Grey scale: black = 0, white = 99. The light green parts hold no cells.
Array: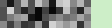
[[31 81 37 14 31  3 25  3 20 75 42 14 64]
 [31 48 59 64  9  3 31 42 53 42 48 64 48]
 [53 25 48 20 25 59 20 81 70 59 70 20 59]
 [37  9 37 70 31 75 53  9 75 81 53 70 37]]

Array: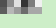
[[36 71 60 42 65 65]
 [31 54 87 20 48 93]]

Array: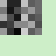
[[65 30  9 75 30 36]
 [19 24 53 53 65 30]
 [59 19  3 80 36 47]
 [70 14 14 75 36 41]
 [47  9 30 47 59 41]]

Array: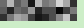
[[42 71 36 47  9 71 47 53 82 65 19]
 [19 47 65 59 25  9 14 30 53 76 25]
 [36 14 42 36 59 14 30 30  3 25 47]]

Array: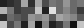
[[70 46 23 29 29 76 13 87 41 52 41 23]
 [18 41 35 29 58 52 58 35 64 58 52 35]
 [76 29 46 13 64  7 52 13 23 46  7 76]
 [13 18 23 64 18 64 29 46 41 58 41 46]]

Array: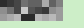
[[60 66 72 17 17 72 66 72 60]
 [55 44 27 78 33 27 22 55 60]
 [17 22 27 44 38 38 66 38 50]]

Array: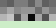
[[70 76 32 64  4 64 32 70]
 [53 64 53 58 58 42 58 48]
 [42 37 48 48 37 53 37 42]]

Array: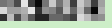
[[19 73 29 62 34 14 14 40 40 34 24 84 73 51 56]
 [84 62 62 68 89 19 56 51 34 73 40 73 40  3 68]
 [45 51 29 89 24  3 45 78 45 68 24 78 62 24 62]]
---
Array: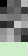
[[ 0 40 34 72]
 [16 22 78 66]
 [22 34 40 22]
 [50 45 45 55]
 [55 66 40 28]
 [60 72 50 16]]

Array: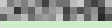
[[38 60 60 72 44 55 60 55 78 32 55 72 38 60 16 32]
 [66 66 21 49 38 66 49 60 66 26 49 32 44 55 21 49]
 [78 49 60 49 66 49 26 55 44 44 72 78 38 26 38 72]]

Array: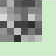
[[29 74 24 24 18 41]
 [46 69 35 29 29 46]
 [52 52 18 69 64 74]
 [58 41 74 29 46 35]
 [69 58 46 41 52 52]
 [84 64 58 41 79 58]]

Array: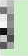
[[ 7 45]
 [34 62]
 [45 67]
 [79 29]
 [85 73]
 [90 51]
 [95 56]]

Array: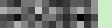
[[28 22  7 34 40 17 46 46 28 17 28  1 12 28]
 [34 40 67 52 34 52 34 22 46 22 40 67 22 46]
 [40 28 17 46 46 57 40 22 17 22 34 34 28 57]
 [67 57 57 40 28 78 34 62 46 28 52 67 40 57]]

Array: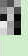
[[ 9 76  3]
 [43 31 70]
 [54 70 31]
 [81 65  3]
 [91 60 14]]
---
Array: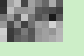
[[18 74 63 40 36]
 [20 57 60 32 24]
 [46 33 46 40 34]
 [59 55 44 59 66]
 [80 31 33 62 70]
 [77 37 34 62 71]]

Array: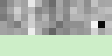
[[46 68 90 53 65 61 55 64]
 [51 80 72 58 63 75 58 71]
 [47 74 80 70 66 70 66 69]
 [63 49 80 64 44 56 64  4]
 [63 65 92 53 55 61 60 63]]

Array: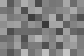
[[66 51 59 51 47 42]
 [46 60 61 47 53 66]
 [62 50 24 50 34 46]
 [55 63 58 22 65 51]
 [61 41 41 52 29 40]
 [42 58 60 56 64 66]
 [54 62 48 31 33 61]
 [48 45 45 74 55 43]]

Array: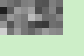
[[49 39 51 32 43]
 [12 60 62 39 31]
 [38 52 73 42 51]
 [58 52 32 22 41]
 [80 60 40 60 52]]

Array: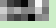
[[54 16 46 58]
 [80 68 53 45]
 [66 26  2 56]]

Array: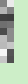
[[51]
 [70]
 [25]
 [43]
 [29]
 [73]
 [72]
 [95]
 [77]]
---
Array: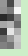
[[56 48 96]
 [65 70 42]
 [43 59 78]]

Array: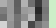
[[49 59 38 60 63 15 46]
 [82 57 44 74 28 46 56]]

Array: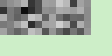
[[20 47 40  5 18 31 56 54 66 64 61 68 54]
 [47 50 62 75 18 37 63 64 80 68 29 68 55]]

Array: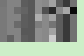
[[47 51 42 39 34 55 31 16 53 65  4]
 [47 51 41 36 34 49 53 45 36 22 44]
 [47 38 51 36 34 55 53 79 36 22 44]]

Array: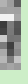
[[62 63 62]
 [23 48 33]
 [79 45 46]
 [66 31 53]
 [60 64 60]]

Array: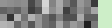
[[38 43 38 51 24 33 78 55 64 25 40 55 45 64]
 [70 67 40 54 34 58 44 38 64 44 60 53 13 47]]

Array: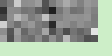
[[19 54 53 45 47 37 30 12 46 55 44 46 56 50]
 [80 52 43 54 59 48 44 16 58 56 50 56 52 49]
 [63 31 58 45 42 53 40 55 43 72 48 43 31 33]]
